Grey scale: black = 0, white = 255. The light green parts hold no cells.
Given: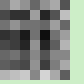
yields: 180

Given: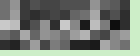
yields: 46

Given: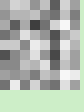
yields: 114

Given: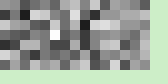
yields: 101

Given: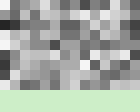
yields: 233

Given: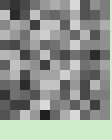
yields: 82

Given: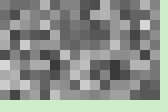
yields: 131

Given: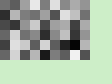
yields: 102

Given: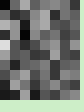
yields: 25
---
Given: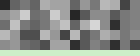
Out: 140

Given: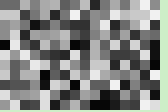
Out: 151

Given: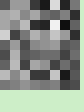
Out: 119

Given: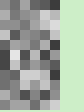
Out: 132

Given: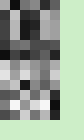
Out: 75

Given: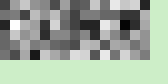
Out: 115

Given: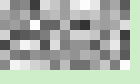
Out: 136

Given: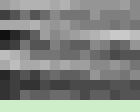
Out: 51

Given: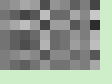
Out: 125
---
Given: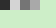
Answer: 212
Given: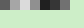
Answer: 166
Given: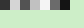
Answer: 213
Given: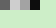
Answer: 206
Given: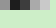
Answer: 29
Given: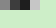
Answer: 61
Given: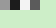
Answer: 28
